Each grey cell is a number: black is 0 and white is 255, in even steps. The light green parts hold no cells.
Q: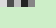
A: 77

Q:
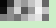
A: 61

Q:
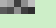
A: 159

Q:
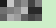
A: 200

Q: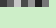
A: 102

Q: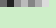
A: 34

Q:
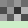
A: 121

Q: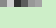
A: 208
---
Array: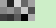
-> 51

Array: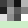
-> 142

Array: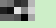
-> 94

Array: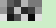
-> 23

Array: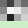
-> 35

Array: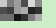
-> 109

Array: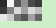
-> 205
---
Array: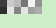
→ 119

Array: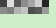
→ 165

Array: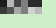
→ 127

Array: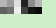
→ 34

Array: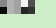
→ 163

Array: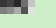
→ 41

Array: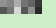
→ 116
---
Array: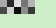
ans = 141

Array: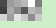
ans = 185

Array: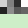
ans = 89

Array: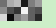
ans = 96

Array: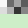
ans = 52

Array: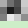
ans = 67

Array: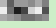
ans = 237
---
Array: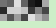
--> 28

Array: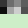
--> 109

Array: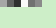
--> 249

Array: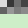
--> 55

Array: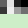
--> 226

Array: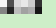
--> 232

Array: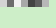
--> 67

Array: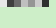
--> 149
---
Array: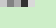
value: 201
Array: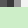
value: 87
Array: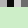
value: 179
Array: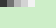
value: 53
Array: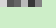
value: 214
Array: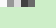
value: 250
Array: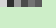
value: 213
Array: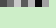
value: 75
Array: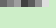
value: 104
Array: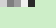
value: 210
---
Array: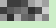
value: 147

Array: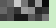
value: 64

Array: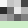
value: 169

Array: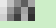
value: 206

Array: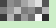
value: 58

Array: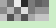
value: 196
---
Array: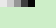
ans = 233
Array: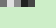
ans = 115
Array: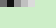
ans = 110
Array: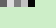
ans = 99
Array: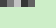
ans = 67
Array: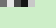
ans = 113
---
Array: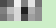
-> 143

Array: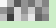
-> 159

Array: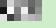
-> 144

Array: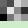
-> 46

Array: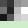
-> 254

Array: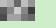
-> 61
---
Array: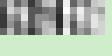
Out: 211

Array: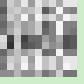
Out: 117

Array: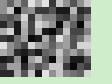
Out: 212

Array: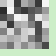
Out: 73

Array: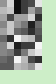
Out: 229
